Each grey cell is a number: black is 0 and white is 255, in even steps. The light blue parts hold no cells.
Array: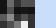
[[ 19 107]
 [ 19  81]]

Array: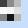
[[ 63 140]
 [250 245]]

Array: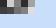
[[ 43 206]
 [ 64  72]]

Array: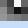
[[111  64]
 [143  87]]

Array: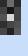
[[ 44 108]
 [ 67  22]]

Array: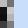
[[189 113]
 [ 20 200]]

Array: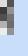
[[221  83]
 [ 60 146]]
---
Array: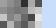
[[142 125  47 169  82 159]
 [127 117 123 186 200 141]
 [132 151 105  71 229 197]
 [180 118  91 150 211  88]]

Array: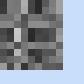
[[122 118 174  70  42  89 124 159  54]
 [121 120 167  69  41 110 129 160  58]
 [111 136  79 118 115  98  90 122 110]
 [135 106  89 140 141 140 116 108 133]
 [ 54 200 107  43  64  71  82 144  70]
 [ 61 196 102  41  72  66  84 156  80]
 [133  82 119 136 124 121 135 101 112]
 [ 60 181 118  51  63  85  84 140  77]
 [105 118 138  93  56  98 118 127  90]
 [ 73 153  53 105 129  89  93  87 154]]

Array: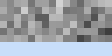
[[137 165 170 118 159 160 125 211 178 135 107 153 165 183 190 155]
 [140 128 204 136 120 179 158 197 116 122 125 171 101 122 160 171]
 [142 178 133 156  92  93 184 182 146 146 125 132  82 163 126 143]
 [112 174 119 182 156  97 154 153 144 190 132  76 144 150 132 180]
 [150 121 135 172 150 134 155 131 186 129 152 155 153  84  62 115]
 [154 174 165 116 181 160 160 179 129 132  70  92 139 129 121 160]]

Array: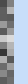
[[128  76]
 [180  95]
 [ 91  94]
 [110 154]
 [154  91]
 [218 201]
 [181 127]
 [169  54]
 [ 89 176]
 [158 108]
 [102 137]
 [110  93]]

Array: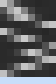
[[149  73  46  44  40  42  43 200]
 [163 200 131  66  45  44  43  86]
 [ 92 174 195 122  60  43  41  51]
 [ 44  42  45  50  89 174 197  42]
 [115  60  46  44  43  39  45 193]
 [ 75 148 202 148  76  43  43  46]
 [ 41  45  43  44  48  80 154  42]
 [ 45  64 129 199 166  85  52  42]
 [ 43  44  42  54  97 179 194  42]
 [ 60 120 196 175  93  51  45  44]
 [114  59  44  43  45  45  42 192]]

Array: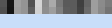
[[ 22 160 148  81 212 139 170 120  90  91  63 100 158 139 123  84]
 [ 20 157 148  93 209 142 157 127  93  91  66 106 158 137 115  79]]
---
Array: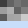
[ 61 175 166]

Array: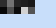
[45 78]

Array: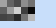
[162 157  41]

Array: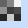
[99 61 43]

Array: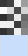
[ 55 219 233 120]

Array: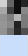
[210  64 181 122]
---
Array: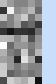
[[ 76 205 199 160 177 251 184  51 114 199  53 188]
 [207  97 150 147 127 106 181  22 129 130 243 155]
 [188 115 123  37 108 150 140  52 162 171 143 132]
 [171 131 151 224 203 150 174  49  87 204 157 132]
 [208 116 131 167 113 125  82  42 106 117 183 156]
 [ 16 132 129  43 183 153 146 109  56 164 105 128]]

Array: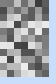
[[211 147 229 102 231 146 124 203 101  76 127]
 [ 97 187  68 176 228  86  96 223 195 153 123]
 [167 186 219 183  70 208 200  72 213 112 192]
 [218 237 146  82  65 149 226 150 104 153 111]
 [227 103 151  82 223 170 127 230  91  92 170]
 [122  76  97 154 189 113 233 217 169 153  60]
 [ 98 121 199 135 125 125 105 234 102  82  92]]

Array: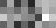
[[ 99 203 130  84]
 [152 153 138 169]
 [ 47 170 110  55]
 [100 141 145 120]
 [ 51 133  84  38]
 [177  66 136 174]
 [136 253 188 188]
 [150 203 166 179]]

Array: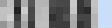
[[149 193 194 162]
 [179 208 194 191]
 [ 79  63  35  64]
 [165 184 204 173]
 [ 58  73  72  86]
 [191 186 183 181]
 [191 189 188 180]
 [ 63  48  67  78]
 [ 61  63  60  73]
 [ 60  81  67  71]
 [169 174 199 201]
 [ 52  70  52  55]
 [ 67  70  43  79]
 [182 181 190 194]]

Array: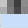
[[173 197]
 [121 114]
 [ 72  61]
 [133 140]]

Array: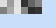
[[127 221]
 [170 157]
 [229 225]
 [135  51]
 [ 45 101]
 [ 52 131]]
